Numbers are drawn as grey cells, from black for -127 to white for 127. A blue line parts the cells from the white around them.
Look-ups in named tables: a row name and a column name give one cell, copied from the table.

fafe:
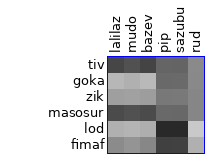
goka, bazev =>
57
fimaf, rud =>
48
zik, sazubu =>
-6
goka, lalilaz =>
55
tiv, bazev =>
-59
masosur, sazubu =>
-23
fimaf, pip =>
-63

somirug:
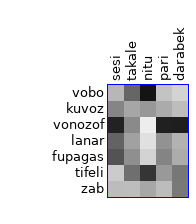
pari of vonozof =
-95
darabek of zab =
-6
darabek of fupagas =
44
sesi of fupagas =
-44
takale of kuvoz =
38
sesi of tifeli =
75
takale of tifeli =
-16
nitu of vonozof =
109
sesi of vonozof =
-93

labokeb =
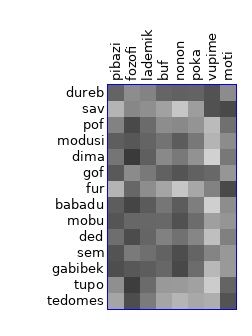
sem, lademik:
-16
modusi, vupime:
52
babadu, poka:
-1
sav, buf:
33
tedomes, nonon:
53
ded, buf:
1
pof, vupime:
59
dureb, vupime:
-45
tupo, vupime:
76
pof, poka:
20
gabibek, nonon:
-55
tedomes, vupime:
46
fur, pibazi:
52
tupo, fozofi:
-66
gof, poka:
-30

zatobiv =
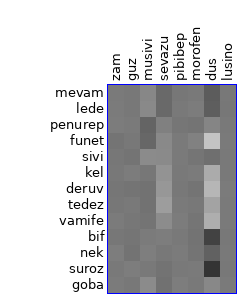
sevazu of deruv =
23
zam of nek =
-2
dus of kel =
43
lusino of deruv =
-4
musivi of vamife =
-11
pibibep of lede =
-6
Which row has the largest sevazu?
tedez

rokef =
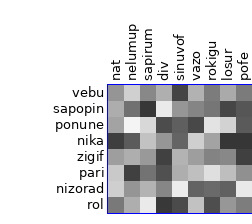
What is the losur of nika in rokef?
-73
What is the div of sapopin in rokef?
106
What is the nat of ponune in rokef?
35
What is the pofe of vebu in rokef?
-4
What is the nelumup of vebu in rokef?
80
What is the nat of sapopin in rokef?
45
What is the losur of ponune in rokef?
82
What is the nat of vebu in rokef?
21
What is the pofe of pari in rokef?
16

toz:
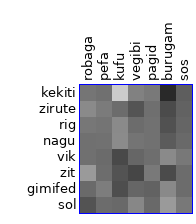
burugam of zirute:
-52
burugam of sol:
26
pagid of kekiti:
-6
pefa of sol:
-19
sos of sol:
-7
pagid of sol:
-22
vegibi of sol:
7
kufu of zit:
-44
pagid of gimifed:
-29
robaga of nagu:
-15
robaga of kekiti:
-10
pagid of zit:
-6
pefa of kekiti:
-15
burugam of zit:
-52
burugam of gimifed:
9
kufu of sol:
-22
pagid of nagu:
-14
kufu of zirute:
-19
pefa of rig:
-11

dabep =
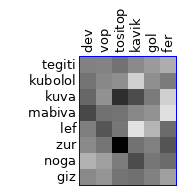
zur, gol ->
1
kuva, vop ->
17
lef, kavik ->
98
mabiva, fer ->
96
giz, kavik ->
-15
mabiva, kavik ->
8
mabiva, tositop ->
-12
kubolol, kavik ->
80
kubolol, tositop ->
15
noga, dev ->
50
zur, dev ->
9
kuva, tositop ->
-81
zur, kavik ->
-13

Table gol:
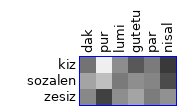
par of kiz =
-4
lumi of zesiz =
14
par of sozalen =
5
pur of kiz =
111
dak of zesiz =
8
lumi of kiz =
13
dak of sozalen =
36
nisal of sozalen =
-52
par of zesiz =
-3
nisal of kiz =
-70
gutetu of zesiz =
36
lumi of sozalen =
-5
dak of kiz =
-12
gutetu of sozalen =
14
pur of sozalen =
63
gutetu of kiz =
-39
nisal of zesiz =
17
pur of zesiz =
-62

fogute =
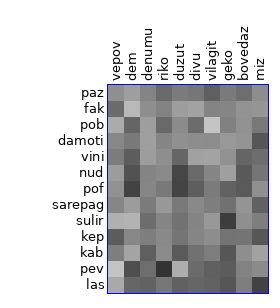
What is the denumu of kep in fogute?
-1
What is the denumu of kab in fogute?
-32
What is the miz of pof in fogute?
16
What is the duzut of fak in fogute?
29
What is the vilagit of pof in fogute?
-4
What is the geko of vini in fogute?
17
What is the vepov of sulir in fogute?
48
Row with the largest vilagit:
pob

